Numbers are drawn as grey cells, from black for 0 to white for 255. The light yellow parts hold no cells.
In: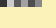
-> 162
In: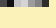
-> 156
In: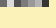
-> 153
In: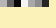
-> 168
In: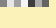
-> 61
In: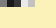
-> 55
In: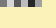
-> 189
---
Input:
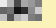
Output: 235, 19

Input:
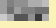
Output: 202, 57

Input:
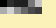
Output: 209, 2

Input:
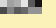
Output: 229, 21

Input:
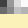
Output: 250, 64

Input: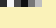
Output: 247, 16
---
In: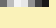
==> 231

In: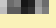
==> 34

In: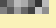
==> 103

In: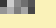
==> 177

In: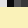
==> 227

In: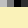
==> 192

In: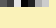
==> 5
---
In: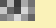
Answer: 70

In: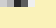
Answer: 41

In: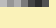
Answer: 123

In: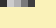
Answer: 178

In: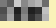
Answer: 121

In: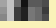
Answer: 32

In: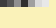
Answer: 47

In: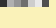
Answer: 110

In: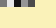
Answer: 20
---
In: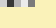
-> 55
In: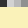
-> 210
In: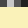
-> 200
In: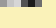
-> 198
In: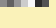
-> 97
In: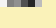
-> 128
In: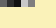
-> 45
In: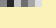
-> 40
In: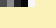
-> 139
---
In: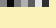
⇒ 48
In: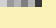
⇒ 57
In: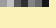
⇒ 22
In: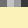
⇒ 56
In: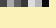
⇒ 11
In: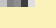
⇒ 222
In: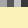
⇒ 56
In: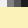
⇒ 30
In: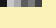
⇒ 66
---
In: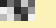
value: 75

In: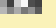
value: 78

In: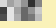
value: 147

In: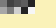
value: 93

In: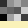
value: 87

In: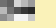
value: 55

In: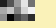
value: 212

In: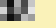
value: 87
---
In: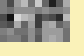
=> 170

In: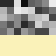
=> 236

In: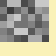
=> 200

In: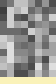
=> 77

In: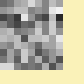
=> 163

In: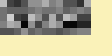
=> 173
